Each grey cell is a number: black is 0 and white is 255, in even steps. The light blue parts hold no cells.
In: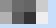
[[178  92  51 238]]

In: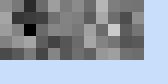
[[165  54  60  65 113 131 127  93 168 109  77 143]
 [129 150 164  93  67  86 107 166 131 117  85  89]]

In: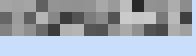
[[102 156  96 182 135  59  83 124 139  84 203 198 201 121 185  63]]

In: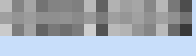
[[159 148 156 143 143 146 138 153 123 159 150 161 145 161 145 114]]

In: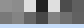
[[121 132 102  71 130 111  97]]

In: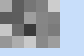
[[ 92  93 158 134 129]
 [150 173 201 137 157]]

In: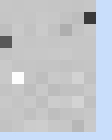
[[197 198 197 200 199 194 189  57]
 [ 88 198 197 198 197 198 198 198]
 [201 196 197 196 196 194 196 197]
 [195 199 190 200 188 193 193 200]
 [197 198 192 199 190 194 196 199]]

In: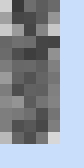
[[160  71  74  91 149]
 [103 112 109  69  68]
 [124 104 105  95 128]
 [125  77  98  96 128]
 [126 121 111  79 116]
 [185 101  79 118 215]]

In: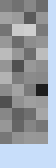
[[163 155  90 149]
 [152 108 141 148]
 [149  80 152 142]
 [139 163 122  29]
 [135  97 111 166]
 [119 145 152 151]]
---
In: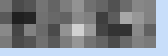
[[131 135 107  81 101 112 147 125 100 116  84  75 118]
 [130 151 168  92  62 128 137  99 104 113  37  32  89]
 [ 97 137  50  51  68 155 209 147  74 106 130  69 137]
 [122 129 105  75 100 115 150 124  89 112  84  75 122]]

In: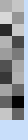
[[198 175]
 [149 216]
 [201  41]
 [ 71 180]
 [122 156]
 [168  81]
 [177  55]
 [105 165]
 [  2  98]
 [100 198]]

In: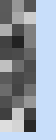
[[ 84 150  91]
 [204 168  90]
 [127  76 174]
 [127  34  65]
 [100  75  72]
 [ 76 109 192]
 [ 80  72  91]
 [112  68 108]
 [151 111  79]
 [ 64 201  63]
 [ 40 212 222]]

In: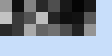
[[ 24   4  24  78  41 131  15 150]
 [ 87  18  15  36 190  84  57 195]
 [148  34  77 113 100 169  57  40]]

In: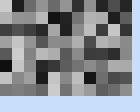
[[ 37  78  36 144  48 148 106 147 107  30 203]
 [ 93  30 173 178 117  35  18 185 145 147 178]
 [ 52 198  61 189 139  32 166  41  63  81  62]
 [138 167 178  77 175 137 139  86 148 196 160]
 [136  45  62  60 139  89 173 185 131 205  89]
 [170 172 117 139 116  93  56  40 140 197  15]
 [ 83  74 110  22 189 136 196  27 158 137 193]
 [141 108  94 155 175 114 203 103 119 126 121]]

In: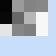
[[135 131 155   5]
 [247 182 103   8]
 [247 127 134 229]]

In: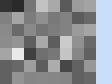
[[163 156  90 169 194 118  42  51]
 [105  91 130 121 144 124 165 129]
 [165 155 130 125 116 138 106 138]
 [105 145 203  93 169  95 148 140]
 [ 97 135 196 119 112  64 233 165]
 [151  98  71 172  93 158 104  97]
 [103  97 133 134 136 134 147  97]]
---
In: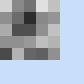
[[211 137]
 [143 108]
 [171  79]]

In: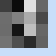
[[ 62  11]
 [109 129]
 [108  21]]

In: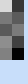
[[217  55]
 [121  91]
 [ 90 123]]

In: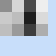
[[142 214]
 [202 189]
 [190 154]]

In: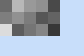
[[106 184]
 [126 145]
 [220  93]]

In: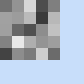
[[113 147]
 [161 156]
 [160 103]]

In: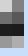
[[211 129]
 [111  88]
 [ 29  27]]
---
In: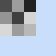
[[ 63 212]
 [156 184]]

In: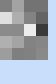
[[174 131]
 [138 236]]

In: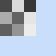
[[ 99 229]
 [148 236]]

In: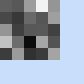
[[ 56 105]
 [ 64  88]]

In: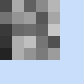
[[148 158]
 [104 109]]

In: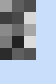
[[ 73 215]
 [106 166]]

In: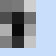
[[ 25 110]
 [  9 161]]
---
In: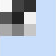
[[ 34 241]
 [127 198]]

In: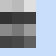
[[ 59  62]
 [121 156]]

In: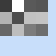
[[ 77 193]
 [189 124]]

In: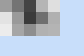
[[154  59]
 [166 142]]

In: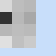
[[184 168]
 [189 186]]

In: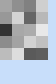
[[212 102]
 [168 172]]

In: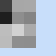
[[142 132]
 [209 170]]

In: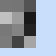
[[157  24]
 [132  34]]
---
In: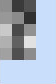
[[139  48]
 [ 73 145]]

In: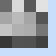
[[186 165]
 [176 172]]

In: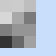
[[168 122]
 [149 149]]

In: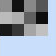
[[175  97]
 [ 55 165]]

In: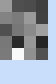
[[123 154]
 [119 138]]

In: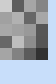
[[177 103]
 [161 153]]
